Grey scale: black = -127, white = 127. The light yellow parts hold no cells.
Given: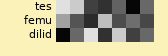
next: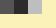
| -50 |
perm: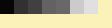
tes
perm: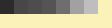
femu

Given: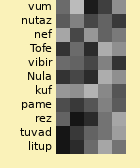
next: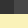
| -84 |
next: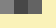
| -70 |
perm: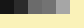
litup
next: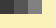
| -36 |
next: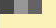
| -5 |

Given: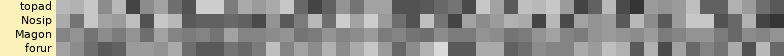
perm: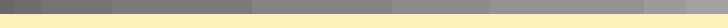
Magon
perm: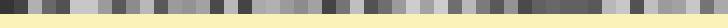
Nosip
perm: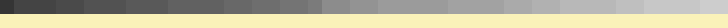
topad
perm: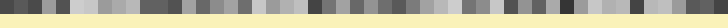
topad

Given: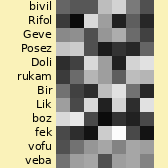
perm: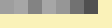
vofu
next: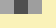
| 38 |
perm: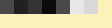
boz
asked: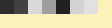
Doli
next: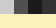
| -88 |
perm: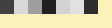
Doli
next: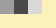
| -94 |

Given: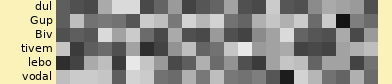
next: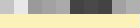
| 62 |
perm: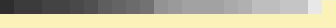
lebo
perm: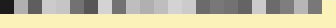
vodal
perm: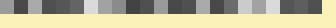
Biv
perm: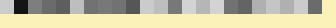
Gup
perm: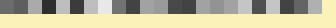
tivem

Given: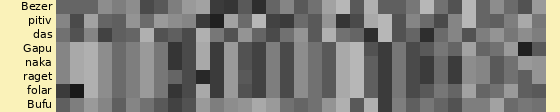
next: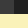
| 34 |
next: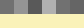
| -81 |

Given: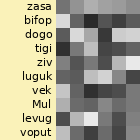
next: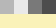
| 0 |
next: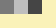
| -50 |
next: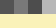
| 105 |
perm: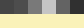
vek
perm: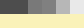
levug
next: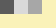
| -71 |

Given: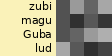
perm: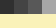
lud
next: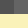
| 26 |
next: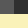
| -59 |
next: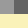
| 39 |
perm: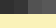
magu
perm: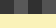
magu

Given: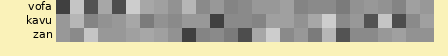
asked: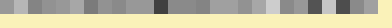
kavu
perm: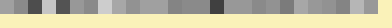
kavu
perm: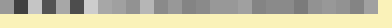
vofa
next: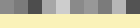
| 10 |
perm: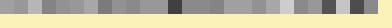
kavu

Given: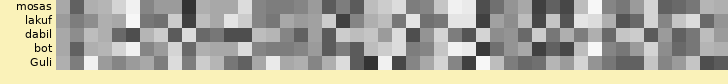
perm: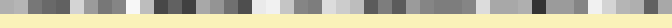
mosas
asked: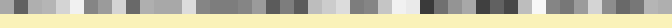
bot
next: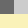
| -8 |

